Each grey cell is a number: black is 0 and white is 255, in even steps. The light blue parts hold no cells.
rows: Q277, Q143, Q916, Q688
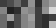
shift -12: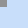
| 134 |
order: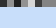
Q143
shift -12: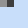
| 134 |  50 |
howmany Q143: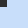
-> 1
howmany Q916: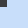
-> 2
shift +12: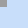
| 170 |
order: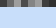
Q916

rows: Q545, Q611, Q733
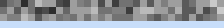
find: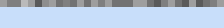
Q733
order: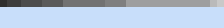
Q545
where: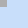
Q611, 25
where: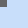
Q611, 9
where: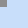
Q733, 6
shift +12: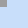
| 170 |

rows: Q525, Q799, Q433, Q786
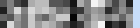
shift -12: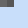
| 90 | 74 |
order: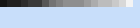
Q786
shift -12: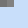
| 103 | 117 |
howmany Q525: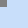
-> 4
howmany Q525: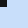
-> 1
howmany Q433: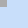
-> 1

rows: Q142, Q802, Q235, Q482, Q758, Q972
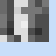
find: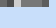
Q802
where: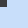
Q482, 1
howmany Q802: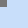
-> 3
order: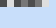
Q235
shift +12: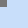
| 131 |
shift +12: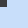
| 74 |
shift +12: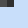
| 89 | 59 |

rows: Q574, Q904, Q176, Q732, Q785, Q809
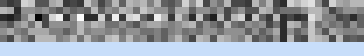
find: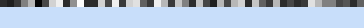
Q176
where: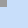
Q574, 49
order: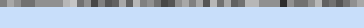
Q732
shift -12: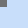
| 101 |

